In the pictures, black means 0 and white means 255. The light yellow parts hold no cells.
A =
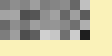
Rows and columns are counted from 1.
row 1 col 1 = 123
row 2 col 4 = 85
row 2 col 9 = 91
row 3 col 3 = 120
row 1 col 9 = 192
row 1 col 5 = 126
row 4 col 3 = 78
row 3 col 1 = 105
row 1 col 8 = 103
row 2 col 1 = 163
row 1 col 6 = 133
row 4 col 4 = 94

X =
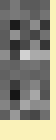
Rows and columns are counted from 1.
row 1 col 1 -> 95
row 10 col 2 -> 21
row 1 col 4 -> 90
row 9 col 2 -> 58
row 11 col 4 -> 140
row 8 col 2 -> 108
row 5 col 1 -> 93
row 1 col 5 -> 98
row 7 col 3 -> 112
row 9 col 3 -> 109
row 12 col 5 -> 110
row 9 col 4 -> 131
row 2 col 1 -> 112
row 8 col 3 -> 103
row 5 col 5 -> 53
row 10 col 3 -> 122
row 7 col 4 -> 116
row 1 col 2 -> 120
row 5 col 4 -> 137

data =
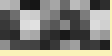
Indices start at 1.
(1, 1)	187
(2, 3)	210
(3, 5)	110
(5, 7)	140
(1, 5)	145
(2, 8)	59
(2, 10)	211
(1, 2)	175
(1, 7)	107
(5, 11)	31
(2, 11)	212
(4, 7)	25
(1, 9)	165
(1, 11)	45
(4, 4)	169
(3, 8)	55

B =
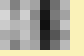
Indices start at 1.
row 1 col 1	188
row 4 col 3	194
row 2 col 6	122
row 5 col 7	185
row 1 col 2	129
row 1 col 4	163
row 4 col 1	171
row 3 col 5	16
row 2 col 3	207
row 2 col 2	155

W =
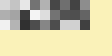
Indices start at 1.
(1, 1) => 215
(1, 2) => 196
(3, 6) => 77
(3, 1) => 241
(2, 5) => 221
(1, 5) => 178
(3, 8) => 209
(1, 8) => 67
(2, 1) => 175

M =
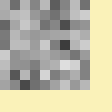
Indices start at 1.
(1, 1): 174
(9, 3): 73
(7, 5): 167
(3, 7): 77
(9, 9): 183
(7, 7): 222
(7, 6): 177
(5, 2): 188
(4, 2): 183
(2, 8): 191
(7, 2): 147
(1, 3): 181
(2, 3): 192
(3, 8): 139
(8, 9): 130
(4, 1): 122
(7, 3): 145
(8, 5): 212
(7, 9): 129
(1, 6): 93
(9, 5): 131
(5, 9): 204
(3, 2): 166
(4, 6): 165
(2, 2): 185
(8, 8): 174

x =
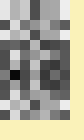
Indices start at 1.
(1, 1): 231
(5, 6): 73
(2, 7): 236
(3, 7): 91
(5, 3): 77
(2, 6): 168
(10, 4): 159
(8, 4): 154
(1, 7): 238
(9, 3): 76
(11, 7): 236
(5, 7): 85
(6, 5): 183
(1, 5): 165
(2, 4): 78
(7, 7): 89
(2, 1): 229
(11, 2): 178
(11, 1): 230
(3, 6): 124
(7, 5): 70
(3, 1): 79
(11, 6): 168
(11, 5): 165

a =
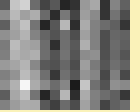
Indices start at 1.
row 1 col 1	90
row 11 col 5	88
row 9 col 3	246
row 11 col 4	170
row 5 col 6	47
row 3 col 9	171
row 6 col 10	144
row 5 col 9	175
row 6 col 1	127
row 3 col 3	193
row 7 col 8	77
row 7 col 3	180
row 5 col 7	111
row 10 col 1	93
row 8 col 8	88
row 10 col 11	109
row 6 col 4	175
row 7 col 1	154
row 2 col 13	77
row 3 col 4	116
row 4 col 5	101
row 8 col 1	128
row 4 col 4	131
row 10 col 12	96
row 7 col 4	136
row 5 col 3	167
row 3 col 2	166
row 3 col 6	87
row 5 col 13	95
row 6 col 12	105
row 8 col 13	73
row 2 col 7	120
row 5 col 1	123
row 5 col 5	109
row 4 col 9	160
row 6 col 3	169
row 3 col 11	108
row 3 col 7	183

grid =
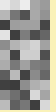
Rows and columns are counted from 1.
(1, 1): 232
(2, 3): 81
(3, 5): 70
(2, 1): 183
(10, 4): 216
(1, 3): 237
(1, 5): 155
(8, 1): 93
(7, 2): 121
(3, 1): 63
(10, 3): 81
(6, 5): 79
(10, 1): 139
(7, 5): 119
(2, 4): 169
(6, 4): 206
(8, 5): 103

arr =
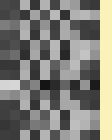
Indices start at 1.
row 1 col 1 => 72
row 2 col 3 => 55
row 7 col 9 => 97
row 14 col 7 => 159
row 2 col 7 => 49
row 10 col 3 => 165
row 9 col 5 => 20
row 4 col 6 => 65
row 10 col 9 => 65
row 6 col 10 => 146
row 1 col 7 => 170
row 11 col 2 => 62
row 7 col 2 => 55
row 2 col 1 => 67
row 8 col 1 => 68
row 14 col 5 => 180
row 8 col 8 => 165
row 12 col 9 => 184
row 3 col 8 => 77
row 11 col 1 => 65
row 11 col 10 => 57
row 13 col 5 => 113
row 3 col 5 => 146
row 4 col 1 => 76
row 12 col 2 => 72
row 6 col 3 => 46
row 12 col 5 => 87
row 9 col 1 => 212
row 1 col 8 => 155
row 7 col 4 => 57
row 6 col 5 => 58
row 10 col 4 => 71
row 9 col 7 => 99
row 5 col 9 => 184
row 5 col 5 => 81
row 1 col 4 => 53
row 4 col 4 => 53

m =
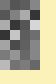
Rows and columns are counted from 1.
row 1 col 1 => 119
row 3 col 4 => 214
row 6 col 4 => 134
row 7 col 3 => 124
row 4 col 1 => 52
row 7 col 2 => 115
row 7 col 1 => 185
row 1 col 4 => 134
